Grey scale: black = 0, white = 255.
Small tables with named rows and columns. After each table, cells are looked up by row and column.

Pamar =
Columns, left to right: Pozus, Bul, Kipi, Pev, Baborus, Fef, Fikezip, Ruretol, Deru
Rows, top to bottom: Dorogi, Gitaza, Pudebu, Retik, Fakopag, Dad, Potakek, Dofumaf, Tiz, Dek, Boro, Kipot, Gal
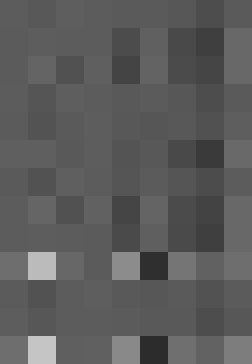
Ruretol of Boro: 82
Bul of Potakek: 82
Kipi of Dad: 89
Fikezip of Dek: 117
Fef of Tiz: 95
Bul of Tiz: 93
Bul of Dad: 95
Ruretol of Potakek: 76
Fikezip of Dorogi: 87

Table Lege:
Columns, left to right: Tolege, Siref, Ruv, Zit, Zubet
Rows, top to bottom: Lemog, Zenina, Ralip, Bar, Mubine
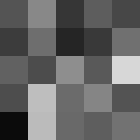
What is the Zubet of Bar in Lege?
83
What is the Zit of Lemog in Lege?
93
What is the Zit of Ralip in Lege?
89
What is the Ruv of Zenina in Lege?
37
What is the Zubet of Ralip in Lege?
215
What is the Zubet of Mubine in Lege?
114
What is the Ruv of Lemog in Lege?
54
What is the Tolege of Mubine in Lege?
11
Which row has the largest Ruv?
Ralip

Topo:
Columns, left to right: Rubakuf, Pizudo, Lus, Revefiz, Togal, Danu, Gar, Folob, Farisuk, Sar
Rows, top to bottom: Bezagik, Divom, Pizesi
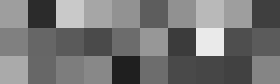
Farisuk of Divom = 78
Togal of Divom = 108
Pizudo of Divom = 102
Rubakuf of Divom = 128
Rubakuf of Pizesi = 170
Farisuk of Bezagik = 158
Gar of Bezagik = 145
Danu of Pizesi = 109
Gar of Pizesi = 73
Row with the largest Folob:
Divom

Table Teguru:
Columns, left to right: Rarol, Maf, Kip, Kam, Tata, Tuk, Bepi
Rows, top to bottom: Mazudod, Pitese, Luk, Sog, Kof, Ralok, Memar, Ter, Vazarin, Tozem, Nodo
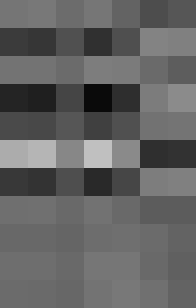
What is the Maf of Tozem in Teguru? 110
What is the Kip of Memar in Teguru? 78
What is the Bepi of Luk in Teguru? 93
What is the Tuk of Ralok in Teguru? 47
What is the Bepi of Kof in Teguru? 116
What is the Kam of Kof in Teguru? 64
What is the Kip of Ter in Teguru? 105
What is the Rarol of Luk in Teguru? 115
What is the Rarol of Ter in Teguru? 111
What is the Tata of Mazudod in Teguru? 99
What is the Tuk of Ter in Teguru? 92
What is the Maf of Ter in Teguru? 112
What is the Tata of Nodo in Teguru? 120
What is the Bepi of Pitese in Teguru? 128
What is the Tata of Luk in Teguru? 123
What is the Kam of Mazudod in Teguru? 118
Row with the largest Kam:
Ralok

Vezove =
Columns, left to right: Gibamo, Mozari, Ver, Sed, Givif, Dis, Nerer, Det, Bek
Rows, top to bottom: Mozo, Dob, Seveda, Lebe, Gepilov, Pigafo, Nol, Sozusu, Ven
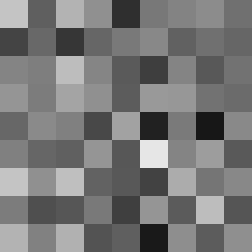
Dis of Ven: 25
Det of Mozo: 140
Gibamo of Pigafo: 128
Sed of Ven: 83
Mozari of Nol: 144
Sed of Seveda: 133
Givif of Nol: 88
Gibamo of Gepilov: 103
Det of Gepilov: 23
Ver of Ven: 177
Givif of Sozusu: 63
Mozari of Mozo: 95
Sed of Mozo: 144
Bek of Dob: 102
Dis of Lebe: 153
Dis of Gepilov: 33
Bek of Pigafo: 89
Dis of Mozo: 120
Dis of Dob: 136
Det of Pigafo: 157

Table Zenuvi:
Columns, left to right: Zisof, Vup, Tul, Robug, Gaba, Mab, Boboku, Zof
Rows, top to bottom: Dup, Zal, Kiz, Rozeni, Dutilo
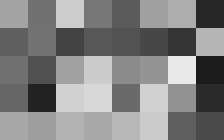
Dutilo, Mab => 203
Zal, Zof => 181
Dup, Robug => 119
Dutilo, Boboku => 94
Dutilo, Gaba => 184
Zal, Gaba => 82
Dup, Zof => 39
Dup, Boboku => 173
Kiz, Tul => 161
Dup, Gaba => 91
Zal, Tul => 66
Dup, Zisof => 163
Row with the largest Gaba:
Dutilo

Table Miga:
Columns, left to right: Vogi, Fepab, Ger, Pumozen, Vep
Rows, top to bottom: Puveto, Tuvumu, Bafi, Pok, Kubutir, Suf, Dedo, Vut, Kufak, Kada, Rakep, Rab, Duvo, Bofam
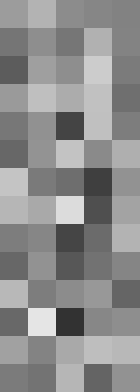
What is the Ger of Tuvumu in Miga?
118
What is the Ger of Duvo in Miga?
169
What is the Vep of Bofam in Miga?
146
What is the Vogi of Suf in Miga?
103
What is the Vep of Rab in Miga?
142
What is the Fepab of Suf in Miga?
147
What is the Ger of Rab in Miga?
50
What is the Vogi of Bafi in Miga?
92
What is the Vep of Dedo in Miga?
146
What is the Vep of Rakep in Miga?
101
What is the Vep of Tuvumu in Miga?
131
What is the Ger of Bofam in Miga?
182
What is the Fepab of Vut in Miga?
169
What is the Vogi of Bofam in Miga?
123
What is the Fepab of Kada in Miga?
146

